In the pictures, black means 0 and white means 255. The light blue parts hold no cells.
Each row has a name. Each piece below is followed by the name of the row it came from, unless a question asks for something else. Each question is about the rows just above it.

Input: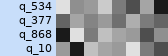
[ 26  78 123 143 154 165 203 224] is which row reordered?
q_534
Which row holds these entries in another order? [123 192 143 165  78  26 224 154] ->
q_868

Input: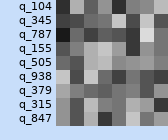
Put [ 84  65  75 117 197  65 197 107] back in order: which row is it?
q_938
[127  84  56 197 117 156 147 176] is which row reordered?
q_155
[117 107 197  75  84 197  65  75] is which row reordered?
q_345
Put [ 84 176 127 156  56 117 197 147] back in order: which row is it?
q_155

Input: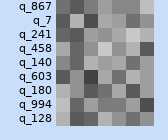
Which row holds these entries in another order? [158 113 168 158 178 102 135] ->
q_140
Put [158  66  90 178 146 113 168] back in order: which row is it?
q_603
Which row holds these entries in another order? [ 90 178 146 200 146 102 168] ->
q_458
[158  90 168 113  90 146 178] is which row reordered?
q_180
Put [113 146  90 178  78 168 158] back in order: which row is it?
q_7
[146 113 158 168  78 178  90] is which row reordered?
q_7

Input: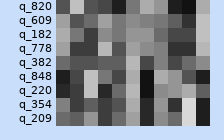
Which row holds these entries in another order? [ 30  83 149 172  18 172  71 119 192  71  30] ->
q_848
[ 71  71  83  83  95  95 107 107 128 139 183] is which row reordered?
q_382

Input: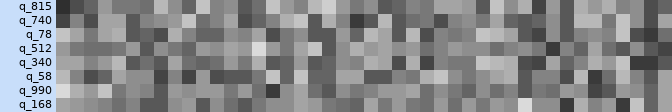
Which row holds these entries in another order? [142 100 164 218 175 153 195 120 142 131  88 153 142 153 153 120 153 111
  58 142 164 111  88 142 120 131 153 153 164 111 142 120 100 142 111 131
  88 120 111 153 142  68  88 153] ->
q_990
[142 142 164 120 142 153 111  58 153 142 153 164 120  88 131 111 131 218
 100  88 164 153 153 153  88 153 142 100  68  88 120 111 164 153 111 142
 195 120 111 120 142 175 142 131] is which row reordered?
q_512
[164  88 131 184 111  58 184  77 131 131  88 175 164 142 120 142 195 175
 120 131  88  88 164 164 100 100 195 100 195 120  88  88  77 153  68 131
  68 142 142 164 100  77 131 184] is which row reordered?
q_58
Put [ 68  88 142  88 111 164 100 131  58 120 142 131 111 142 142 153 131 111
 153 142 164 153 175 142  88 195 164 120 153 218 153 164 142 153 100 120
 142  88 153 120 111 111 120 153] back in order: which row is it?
q_512
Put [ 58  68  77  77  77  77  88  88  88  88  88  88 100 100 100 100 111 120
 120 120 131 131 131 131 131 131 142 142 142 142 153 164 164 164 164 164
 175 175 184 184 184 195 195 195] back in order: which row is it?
q_78
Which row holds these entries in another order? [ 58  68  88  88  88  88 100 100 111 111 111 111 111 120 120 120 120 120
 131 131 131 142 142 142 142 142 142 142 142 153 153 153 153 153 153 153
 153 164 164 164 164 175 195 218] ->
q_512
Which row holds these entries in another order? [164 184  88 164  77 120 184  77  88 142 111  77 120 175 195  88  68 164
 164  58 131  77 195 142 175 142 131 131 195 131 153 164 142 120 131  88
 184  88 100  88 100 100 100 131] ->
q_78

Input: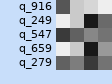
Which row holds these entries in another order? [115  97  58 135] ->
q_547
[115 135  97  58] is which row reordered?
q_547
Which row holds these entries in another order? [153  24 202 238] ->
q_659
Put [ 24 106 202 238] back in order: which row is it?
q_249
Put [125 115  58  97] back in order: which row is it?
q_279

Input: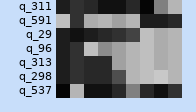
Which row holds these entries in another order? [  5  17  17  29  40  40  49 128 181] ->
q_311
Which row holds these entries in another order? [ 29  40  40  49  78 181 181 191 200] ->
q_298
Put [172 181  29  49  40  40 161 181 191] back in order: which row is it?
q_313

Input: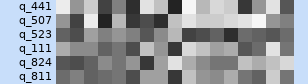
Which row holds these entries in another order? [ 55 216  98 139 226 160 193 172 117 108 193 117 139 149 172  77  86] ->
q_111
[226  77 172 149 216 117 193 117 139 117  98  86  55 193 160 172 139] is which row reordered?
q_824
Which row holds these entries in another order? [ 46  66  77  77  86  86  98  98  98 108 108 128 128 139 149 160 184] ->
q_523
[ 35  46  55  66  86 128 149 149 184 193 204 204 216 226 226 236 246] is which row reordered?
q_441
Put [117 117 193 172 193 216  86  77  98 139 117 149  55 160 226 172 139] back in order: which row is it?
q_824
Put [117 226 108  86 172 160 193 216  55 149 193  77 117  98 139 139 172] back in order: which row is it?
q_111

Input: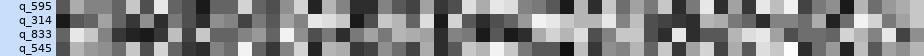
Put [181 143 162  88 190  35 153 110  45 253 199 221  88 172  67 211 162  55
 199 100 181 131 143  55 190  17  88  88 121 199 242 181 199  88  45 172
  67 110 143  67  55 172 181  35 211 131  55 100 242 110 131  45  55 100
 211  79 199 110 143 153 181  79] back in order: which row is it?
q_545
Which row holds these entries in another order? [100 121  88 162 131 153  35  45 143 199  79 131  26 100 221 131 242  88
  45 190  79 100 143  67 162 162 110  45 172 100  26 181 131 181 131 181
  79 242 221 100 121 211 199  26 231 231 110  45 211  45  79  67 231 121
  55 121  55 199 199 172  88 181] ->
q_314
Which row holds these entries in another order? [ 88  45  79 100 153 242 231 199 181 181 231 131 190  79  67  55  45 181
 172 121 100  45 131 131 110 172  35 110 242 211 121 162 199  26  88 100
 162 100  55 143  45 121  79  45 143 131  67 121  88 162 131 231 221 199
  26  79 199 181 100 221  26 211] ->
q_314
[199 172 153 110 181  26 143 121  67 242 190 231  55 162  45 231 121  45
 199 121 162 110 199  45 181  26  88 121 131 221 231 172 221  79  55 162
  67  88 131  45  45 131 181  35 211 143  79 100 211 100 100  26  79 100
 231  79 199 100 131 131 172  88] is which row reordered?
q_595
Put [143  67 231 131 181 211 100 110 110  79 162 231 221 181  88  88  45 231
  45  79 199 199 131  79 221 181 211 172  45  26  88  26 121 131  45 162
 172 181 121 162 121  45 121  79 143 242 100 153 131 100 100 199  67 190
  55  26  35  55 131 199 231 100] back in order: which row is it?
q_833

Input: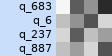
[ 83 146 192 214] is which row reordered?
q_6
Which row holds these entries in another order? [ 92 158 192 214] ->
q_237
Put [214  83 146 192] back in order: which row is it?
q_6
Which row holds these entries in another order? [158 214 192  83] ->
q_887

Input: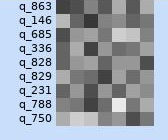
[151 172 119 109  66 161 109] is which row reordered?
q_829
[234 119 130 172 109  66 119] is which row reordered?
q_788
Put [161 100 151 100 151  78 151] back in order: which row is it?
q_828
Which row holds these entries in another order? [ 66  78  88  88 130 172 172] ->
q_863
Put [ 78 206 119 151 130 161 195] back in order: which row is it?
q_685

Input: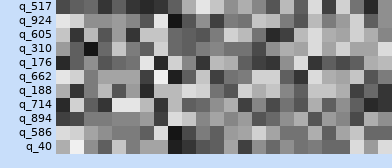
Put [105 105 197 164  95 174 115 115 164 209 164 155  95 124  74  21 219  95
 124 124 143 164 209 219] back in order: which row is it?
q_586
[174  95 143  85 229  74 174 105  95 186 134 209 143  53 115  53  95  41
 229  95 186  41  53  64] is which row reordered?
q_714
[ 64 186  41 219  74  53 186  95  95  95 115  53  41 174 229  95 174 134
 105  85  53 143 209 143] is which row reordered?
q_176
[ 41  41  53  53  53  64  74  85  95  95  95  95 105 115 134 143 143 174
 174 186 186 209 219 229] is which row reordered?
q_176
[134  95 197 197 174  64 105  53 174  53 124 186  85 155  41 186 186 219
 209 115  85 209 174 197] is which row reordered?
q_188

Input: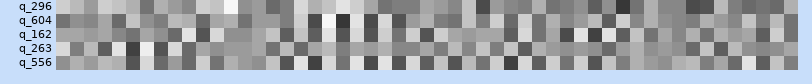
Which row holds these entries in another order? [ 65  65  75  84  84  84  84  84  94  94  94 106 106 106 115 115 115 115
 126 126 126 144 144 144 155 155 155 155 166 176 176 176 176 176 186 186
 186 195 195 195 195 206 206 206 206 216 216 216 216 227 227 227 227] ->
q_556
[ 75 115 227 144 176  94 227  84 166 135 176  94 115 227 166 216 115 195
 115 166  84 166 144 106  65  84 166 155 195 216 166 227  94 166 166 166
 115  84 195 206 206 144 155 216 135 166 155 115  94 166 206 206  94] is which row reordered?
q_162
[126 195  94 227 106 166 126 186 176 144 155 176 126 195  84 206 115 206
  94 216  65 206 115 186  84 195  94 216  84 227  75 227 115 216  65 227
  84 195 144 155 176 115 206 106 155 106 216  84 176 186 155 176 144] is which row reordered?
q_556
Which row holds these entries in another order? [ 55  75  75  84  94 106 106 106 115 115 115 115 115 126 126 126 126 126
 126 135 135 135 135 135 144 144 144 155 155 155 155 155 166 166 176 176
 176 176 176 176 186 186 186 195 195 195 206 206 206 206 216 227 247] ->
q_604

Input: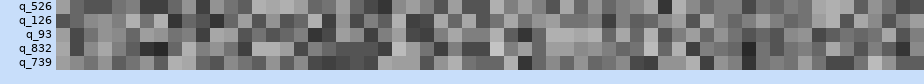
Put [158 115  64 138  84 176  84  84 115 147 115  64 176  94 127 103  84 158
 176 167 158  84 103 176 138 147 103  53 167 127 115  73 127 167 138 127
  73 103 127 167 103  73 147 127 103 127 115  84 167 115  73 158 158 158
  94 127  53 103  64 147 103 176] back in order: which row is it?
q_93
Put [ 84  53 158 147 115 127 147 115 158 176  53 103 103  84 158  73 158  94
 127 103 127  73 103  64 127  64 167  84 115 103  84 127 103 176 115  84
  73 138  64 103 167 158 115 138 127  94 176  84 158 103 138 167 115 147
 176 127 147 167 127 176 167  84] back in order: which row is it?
q_526
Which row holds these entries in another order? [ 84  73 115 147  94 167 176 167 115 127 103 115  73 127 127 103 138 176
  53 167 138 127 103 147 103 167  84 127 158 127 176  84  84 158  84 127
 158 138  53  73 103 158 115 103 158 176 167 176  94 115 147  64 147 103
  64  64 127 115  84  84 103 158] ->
q_526

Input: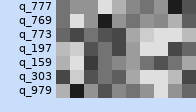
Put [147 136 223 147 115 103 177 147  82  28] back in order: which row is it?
q_979
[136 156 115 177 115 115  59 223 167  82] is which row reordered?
q_159
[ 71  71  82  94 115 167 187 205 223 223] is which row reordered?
q_303
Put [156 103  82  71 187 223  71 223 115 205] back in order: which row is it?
q_197
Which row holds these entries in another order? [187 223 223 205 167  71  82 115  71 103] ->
q_773
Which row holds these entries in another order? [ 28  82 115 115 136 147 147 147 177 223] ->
q_777

